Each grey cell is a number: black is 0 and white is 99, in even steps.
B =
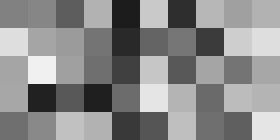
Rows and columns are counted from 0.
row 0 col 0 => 50
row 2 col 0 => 64
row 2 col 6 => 34
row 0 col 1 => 52
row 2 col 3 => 43
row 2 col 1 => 93
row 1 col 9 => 86
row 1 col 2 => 60
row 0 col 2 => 36
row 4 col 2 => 75
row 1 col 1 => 64
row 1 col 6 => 46
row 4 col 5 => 33
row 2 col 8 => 45
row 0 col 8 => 62

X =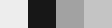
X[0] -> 92
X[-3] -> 9
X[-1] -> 76

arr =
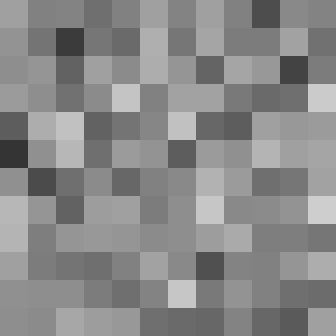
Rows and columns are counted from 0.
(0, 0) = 62
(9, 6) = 53
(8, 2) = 58
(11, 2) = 65
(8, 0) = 70
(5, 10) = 62
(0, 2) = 51
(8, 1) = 49
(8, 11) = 46
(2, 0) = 55
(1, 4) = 41
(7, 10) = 57
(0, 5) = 62
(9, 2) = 45
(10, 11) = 42
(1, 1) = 45
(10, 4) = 43
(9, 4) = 50
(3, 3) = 54
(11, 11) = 62
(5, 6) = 36
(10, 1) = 55
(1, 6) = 46
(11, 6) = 41
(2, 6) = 58
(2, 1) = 58
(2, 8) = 64
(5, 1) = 56
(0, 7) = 62
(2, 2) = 38
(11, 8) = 51
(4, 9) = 62
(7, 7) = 77
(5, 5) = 57
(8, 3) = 59

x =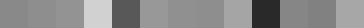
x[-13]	53
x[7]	55
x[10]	52
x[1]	55

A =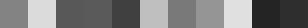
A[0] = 51
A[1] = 85
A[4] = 25
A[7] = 58

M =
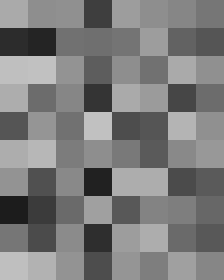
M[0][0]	66
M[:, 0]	[66, 17, 74, 67, 33, 67, 57, 11, 46, 74]
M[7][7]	40
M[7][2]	41
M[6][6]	29
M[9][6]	62
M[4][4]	30
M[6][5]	67
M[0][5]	55
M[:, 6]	[52, 38, 66, 27, 70, 53, 29, 49, 41, 62]
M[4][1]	58
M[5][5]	35
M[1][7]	33
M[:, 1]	[55, 14, 75, 42, 58, 71, 31, 23, 29, 69]
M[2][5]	44
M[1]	[17, 14, 44, 43, 45, 61, 38, 33]
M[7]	[11, 23, 41, 62, 34, 51, 49, 40]
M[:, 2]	[56, 44, 57, 52, 44, 48, 53, 41, 54, 57]
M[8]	[46, 29, 54, 18, 61, 67, 41, 34]
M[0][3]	24

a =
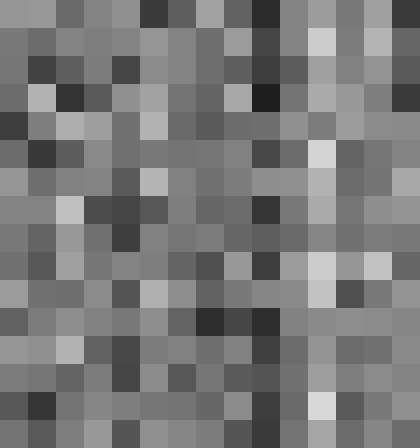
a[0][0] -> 58
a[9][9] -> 24
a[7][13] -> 55
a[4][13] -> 54
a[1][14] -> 40
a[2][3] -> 48
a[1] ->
[47, 42, 51, 49, 51, 58, 51, 43, 60, 27, 51, 79, 48, 70, 40]
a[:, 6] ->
[37, 51, 51, 45, 41, 45, 50, 49, 46, 39, 55, 39, 50, 34, 45, 52]
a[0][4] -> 56
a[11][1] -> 48
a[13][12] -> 49
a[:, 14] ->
[23, 40, 35, 23, 53, 51, 65, 57, 47, 40, 57, 52, 53, 51, 56, 42]
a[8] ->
[47, 39, 59, 44, 24, 50, 46, 48, 40, 37, 41, 52, 44, 48, 47]
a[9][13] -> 75
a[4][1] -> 49
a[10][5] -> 68
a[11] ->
[38, 48, 55, 50, 47, 55, 39, 18, 27, 18, 50, 53, 55, 54, 52]
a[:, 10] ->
[51, 51, 36, 45, 56, 42, 56, 47, 41, 60, 53, 50, 42, 44, 41, 45]
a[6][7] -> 44
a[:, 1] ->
[59, 42, 26, 69, 49, 22, 43, 51, 39, 34, 44, 48, 56, 46, 21, 35]
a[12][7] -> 43
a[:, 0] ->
[58, 47, 46, 42, 24, 42, 58, 51, 47, 44, 60, 38, 58, 48, 34, 45]
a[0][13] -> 62
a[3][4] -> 56
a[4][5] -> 69
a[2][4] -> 27
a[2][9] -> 24
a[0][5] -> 23
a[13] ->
[48, 46, 39, 48, 27, 54, 34, 46, 35, 33, 44, 61, 49, 54, 51]
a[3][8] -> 65

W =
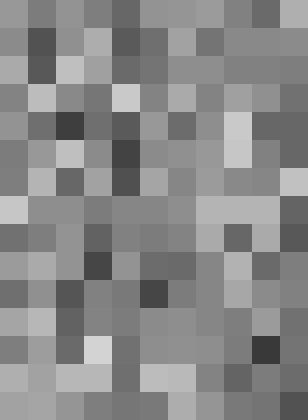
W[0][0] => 59
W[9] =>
[60, 66, 57, 27, 57, 42, 41, 52, 69, 41, 49]
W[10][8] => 65
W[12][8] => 48
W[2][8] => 50
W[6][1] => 70
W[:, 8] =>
[50, 53, 50, 62, 78, 77, 53, 70, 40, 69, 65, 49, 48, 39, 47]
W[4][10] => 40
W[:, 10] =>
[68, 54, 49, 44, 40, 40, 75, 39, 34, 49, 50, 44, 45, 42, 32]
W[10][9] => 54
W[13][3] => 71
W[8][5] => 48
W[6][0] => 49
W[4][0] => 57
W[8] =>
[44, 49, 57, 38, 50, 48, 51, 66, 40, 66, 34]
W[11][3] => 51
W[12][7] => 55
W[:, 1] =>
[48, 32, 34, 73, 43, 59, 70, 55, 49, 66, 56, 71, 61, 63, 64]
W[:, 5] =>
[57, 43, 45, 51, 59, 54, 64, 52, 48, 42, 27, 54, 55, 73, 47]
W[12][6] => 56
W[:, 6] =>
[58, 63, 55, 66, 42, 56, 52, 55, 51, 41, 48, 55, 56, 72, 67]
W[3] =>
[51, 73, 53, 46, 78, 51, 66, 51, 62, 56, 44]
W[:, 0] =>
[59, 54, 66, 51, 57, 48, 49, 77, 44, 60, 43, 64, 49, 68, 63]
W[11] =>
[64, 71, 38, 51, 48, 54, 55, 52, 49, 60, 44]
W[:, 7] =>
[60, 45, 55, 51, 55, 59, 60, 70, 66, 52, 52, 52, 55, 51, 58]
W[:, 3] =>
[49, 67, 62, 46, 43, 54, 63, 48, 38, 27, 50, 51, 82, 71, 49]
